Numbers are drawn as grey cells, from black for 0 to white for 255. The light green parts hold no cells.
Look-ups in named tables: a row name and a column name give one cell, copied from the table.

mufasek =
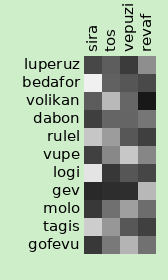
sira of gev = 41
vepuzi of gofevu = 180
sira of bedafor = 240
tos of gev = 45
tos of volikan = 185
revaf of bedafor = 73
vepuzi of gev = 46
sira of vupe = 64
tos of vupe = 136
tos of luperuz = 93
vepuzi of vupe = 199
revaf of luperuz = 142
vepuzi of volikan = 102
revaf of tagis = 64
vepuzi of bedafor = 86
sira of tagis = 205
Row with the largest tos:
volikan

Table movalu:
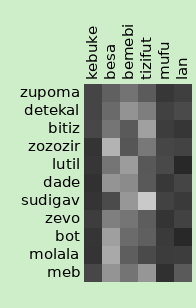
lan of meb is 90
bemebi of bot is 107
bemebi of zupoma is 115
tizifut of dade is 89
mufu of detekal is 65
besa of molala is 169
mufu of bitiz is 61
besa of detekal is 106
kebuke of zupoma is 69
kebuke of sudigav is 52
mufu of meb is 48
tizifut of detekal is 126
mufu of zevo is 52
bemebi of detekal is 147
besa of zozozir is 179
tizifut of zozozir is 120
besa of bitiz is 117
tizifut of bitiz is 160
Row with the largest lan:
meb

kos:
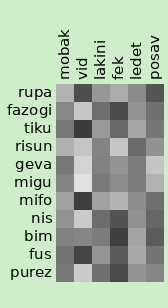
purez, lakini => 112
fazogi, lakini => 110
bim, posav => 92
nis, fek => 83
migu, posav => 177
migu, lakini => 122
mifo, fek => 180
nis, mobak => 147
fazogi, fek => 75
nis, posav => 102
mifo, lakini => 161
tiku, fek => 104
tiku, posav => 118
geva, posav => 196
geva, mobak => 120

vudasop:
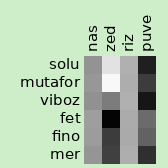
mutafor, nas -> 151
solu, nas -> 147
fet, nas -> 158
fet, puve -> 107
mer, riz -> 174
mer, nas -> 149
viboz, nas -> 145
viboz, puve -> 22
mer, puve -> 47
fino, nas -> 156
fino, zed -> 60
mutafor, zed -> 248
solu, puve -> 31
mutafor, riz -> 173
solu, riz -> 176
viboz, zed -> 124
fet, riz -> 171
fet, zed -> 4
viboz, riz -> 176
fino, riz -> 170
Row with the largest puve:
fet

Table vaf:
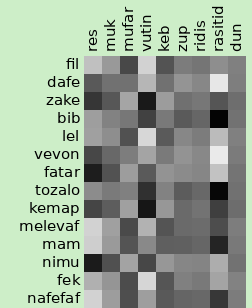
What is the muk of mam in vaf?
154
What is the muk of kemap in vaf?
93
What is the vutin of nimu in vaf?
71
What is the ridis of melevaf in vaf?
108
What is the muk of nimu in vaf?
80
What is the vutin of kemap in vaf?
22
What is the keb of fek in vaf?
85
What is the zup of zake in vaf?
112

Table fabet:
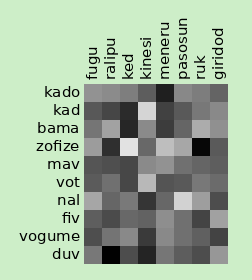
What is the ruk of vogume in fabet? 96
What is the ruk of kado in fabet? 125
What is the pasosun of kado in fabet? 136
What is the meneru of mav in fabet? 146
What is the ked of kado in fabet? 126
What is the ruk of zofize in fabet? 7
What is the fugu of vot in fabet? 91
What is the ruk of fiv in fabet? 68
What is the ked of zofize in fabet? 226
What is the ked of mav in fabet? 71
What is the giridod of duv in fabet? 151
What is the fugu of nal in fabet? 166
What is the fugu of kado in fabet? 146
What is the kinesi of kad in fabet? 213
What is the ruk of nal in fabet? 158
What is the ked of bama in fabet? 38

